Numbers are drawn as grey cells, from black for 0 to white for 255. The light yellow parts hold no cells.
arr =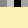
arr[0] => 135
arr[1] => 199
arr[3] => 163

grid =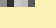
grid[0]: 144
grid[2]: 201
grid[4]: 92
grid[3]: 190

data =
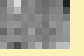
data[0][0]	114
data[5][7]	136
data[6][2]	77
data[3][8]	140
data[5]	[136, 145, 143, 133, 139, 132, 121, 136, 143, 147]
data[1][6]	114
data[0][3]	122
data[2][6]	122
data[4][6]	126
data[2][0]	130
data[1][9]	79
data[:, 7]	[117, 129, 137, 148, 114, 136, 155]
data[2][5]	139
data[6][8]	185
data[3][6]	116
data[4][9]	151
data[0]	[114, 162, 218, 122, 140, 118, 109, 117, 126, 34]
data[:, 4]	[140, 134, 129, 135, 160, 139, 149]

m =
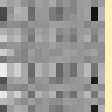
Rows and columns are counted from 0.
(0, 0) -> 175
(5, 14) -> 163
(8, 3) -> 131
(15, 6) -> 152
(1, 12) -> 161
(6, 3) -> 136
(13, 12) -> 183
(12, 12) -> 132
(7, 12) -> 154
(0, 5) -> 160
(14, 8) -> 141
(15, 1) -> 155
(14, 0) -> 183
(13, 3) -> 160
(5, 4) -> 119
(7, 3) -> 131
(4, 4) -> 131
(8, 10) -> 149
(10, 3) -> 170
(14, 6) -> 152
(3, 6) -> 147
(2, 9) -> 137
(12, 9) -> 156
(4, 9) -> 148
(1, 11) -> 154
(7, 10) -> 155
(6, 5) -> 151
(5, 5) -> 171
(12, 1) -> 142
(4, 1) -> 160
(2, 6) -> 152
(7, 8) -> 145
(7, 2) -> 144
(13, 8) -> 108
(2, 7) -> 124
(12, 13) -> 153
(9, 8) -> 103

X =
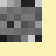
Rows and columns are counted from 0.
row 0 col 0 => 199
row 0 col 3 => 34
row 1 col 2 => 118
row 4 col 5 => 101
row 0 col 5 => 201
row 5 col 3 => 126
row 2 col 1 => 114
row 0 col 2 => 138
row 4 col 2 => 108

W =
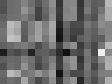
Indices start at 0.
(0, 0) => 83
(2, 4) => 105
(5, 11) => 93
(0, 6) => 110
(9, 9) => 119
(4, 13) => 95
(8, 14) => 138
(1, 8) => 60
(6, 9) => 124
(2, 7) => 140
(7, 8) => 44
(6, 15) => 184
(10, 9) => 108
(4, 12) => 106
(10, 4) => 124
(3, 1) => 187
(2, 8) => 56
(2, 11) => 60
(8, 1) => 106
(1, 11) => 59
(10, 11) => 77
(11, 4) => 110
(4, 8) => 25
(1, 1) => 108
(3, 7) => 167
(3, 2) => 172
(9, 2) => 103
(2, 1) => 112
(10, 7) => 153
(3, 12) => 120
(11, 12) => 102
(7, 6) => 97
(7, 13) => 73
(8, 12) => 113
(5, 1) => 193

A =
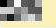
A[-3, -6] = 3
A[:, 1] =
[93, 205, 27]
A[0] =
[3, 93, 250, 90, 80, 171]
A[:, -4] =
[250, 130, 106]
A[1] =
[207, 205, 130, 157, 89, 87]

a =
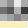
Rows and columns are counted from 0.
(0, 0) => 179
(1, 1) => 88
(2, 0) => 180
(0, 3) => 169

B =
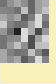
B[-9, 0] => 116
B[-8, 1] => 128
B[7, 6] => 89
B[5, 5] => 160
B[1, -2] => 160
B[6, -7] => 116
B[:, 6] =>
[172, 193, 131, 110, 151, 213, 193, 89, 131]
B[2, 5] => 218
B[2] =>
[167, 145, 166, 93, 124, 218, 131]
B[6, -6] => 153
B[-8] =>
[133, 128, 113, 194, 102, 160, 193]
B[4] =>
[150, 103, 34, 219, 170, 73, 151]
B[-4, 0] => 116

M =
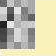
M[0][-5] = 109
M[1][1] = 95
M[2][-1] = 100
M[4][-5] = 67
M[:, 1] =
[197, 95, 69, 230, 131, 151, 177]
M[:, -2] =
[187, 125, 139, 198, 185, 193, 182]
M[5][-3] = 215
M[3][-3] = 179
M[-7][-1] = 169
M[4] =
[67, 131, 216, 185, 121]

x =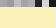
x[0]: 168
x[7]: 25
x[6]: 213
